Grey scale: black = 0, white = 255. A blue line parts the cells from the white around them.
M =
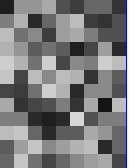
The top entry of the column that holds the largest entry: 60
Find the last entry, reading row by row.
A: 69
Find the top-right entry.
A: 51
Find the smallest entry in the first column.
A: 30
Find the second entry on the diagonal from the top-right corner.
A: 51
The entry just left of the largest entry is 41
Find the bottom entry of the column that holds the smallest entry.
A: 169
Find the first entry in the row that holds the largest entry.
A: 125
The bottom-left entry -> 102
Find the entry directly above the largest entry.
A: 51
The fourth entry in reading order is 169
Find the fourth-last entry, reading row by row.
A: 137
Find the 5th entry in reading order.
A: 80
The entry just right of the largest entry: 80
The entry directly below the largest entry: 92
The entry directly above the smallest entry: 137
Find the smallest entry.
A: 20
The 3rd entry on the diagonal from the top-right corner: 125
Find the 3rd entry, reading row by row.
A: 149
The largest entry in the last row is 197
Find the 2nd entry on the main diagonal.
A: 178
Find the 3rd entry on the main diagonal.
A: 137
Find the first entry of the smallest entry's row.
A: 169

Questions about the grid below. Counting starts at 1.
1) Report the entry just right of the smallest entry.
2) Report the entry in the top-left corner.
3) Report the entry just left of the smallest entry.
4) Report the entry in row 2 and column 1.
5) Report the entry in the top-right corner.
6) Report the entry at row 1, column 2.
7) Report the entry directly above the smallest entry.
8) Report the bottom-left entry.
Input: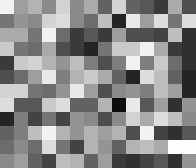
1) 233
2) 242
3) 179
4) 117
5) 78
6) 158
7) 138
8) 138

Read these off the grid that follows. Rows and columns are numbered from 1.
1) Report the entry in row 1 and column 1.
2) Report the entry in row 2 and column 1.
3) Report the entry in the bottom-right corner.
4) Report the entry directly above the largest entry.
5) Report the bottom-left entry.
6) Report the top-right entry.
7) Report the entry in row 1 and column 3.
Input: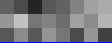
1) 98
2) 149
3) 65
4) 75
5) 87
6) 171
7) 36

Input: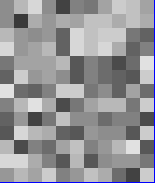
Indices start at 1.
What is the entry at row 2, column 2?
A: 57
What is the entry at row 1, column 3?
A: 215
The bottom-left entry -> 151
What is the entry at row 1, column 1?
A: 141
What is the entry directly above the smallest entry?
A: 184
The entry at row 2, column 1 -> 141
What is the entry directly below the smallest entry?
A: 151
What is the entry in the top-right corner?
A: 163
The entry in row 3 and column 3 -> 141
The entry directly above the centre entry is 87
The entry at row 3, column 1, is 184
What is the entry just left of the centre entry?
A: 204
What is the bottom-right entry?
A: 204
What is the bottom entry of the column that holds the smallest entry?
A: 184

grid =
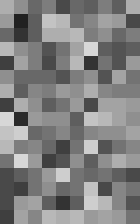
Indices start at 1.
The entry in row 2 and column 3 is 94
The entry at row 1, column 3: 104
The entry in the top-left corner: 174
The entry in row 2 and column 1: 154
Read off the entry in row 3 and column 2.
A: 51
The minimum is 33
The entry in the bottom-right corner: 115
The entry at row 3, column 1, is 104
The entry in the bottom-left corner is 63
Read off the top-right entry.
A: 174
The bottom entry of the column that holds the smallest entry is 163
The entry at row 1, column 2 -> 143
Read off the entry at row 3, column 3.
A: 94

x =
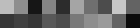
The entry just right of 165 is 111
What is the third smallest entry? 44
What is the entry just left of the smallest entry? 99
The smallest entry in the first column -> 54
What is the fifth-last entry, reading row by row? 121
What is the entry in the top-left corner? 189

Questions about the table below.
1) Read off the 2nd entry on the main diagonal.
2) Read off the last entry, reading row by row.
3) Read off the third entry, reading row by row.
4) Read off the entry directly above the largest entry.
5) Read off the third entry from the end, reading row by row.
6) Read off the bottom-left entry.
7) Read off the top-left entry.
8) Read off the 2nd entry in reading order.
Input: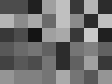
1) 139
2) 149
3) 32
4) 44
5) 117
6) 149
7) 76
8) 76

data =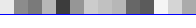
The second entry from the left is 140
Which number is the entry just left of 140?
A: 234
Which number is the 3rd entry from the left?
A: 122
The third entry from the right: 245

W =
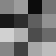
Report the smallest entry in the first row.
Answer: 12
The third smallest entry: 45
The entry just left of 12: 156
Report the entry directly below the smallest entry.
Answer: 95
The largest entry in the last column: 189

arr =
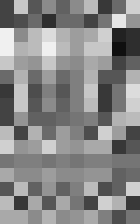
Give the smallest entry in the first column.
56
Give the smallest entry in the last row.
77
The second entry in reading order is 199
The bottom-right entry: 117
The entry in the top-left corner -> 67
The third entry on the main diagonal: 187
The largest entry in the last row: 178
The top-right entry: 208
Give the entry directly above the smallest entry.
34
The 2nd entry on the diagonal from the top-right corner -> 230
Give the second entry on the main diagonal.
77
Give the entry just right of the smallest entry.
46
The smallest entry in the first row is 56
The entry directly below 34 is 15
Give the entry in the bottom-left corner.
169
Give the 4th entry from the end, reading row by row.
169
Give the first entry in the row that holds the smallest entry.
240
